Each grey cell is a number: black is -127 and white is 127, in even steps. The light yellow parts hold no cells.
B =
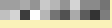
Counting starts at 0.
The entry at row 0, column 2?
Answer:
42
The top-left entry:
31
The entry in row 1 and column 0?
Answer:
64
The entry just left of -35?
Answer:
42
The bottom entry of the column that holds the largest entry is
126
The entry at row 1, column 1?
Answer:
84
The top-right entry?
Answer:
-11

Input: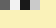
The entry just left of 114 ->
-30
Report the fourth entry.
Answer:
74

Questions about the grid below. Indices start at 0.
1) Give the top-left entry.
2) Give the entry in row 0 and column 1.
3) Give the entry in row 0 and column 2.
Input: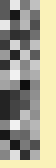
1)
-37
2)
103
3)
-5

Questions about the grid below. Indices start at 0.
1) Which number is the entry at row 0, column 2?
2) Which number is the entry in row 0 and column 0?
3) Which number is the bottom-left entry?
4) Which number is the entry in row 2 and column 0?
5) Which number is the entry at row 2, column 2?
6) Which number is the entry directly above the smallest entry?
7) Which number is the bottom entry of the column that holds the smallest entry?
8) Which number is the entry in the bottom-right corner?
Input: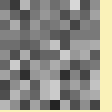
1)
54
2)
-26
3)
54
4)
-26
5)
-37
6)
75
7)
-92
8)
-59

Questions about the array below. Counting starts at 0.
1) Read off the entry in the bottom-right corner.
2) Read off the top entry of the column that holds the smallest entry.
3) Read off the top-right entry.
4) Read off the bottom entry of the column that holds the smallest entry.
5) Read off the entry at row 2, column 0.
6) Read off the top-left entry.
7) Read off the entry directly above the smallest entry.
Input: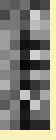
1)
-88
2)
-16
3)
-57
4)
-110
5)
-7
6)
-26
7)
-88
